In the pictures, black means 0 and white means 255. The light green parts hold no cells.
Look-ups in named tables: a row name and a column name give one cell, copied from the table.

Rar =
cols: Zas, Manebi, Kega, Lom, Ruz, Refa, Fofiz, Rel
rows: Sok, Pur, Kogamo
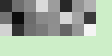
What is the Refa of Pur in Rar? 214
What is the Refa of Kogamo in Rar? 100
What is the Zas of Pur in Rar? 115
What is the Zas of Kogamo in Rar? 210
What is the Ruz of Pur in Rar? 142
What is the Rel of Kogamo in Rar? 244
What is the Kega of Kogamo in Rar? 112
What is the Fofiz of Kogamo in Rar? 149
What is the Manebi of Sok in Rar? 111
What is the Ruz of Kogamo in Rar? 143
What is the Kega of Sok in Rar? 136
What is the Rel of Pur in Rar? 58
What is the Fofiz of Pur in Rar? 165
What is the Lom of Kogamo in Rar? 122
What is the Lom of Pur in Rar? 138
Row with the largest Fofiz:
Pur

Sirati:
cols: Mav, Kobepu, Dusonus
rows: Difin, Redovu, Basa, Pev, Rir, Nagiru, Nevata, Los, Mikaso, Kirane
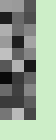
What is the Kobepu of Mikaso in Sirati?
60
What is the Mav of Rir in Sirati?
192
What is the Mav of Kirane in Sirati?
118
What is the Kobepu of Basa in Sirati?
110
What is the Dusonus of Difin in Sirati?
86
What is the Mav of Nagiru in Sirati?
87
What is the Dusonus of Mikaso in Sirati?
93
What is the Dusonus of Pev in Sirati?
164

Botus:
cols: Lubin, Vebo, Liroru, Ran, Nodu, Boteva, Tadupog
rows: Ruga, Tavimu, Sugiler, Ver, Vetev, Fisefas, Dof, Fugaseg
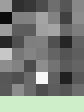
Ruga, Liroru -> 55
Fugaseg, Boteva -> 85
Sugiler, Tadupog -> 126
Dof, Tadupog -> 88
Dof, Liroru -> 106
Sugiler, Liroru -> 92
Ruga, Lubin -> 158
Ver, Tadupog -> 99
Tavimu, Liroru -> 129
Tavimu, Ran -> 164
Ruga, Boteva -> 86
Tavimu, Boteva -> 64
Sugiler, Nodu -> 165
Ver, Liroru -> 127
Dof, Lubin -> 87
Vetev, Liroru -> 132
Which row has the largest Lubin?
Vetev

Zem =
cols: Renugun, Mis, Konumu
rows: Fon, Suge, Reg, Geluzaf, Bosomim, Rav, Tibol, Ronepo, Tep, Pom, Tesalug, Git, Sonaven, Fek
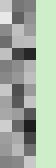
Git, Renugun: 158
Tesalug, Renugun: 206
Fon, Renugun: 201
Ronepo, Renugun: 199
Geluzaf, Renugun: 110
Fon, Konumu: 127
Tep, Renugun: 162
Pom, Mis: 157
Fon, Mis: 118
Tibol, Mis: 151
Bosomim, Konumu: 38
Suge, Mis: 96
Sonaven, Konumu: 111
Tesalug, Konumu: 29
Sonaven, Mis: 184
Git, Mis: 170
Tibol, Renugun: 136
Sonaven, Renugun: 152
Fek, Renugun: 130
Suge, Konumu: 145

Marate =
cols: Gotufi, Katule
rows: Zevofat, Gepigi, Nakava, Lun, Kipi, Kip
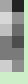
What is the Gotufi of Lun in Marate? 122
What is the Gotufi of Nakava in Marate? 192
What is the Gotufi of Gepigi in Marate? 215
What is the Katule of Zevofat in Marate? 35
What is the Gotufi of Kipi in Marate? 122
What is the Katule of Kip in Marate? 141
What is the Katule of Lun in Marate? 77
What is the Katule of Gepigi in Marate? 144
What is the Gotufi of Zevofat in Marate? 165
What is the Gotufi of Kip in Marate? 206
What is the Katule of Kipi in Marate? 122
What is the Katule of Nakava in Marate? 108

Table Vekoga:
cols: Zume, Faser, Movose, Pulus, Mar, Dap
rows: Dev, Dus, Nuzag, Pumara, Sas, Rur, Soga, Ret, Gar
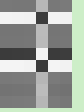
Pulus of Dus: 60
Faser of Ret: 116
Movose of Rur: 242
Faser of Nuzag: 117
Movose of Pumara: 119
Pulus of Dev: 183
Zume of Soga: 121
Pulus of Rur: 59
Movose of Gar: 123
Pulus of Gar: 182
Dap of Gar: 119
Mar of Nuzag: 117
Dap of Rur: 242
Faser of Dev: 119
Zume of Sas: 59
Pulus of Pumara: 186
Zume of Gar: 121
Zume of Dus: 243
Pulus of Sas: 244
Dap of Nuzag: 118

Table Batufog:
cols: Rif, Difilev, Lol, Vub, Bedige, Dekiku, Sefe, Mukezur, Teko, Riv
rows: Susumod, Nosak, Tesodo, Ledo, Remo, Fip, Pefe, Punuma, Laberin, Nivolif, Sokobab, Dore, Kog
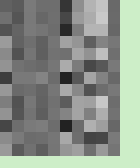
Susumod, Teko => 195
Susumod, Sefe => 142
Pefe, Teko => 130
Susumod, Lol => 122
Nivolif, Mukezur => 128
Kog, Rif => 153
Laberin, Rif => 126
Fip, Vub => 105
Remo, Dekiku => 112
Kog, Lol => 113

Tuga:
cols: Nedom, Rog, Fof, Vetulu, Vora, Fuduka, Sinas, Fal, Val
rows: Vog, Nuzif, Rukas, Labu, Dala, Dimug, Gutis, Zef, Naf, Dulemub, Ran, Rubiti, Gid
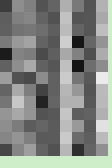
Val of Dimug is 140
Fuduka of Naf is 177
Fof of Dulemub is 149
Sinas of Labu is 22
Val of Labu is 147
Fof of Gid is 158
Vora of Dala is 95
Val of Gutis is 235
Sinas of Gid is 46
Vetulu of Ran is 101
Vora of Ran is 91
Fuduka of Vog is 175
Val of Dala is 172
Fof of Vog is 128
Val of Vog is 178
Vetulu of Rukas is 110
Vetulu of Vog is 83
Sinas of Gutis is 117
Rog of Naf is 199
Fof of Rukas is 119
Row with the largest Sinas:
Naf

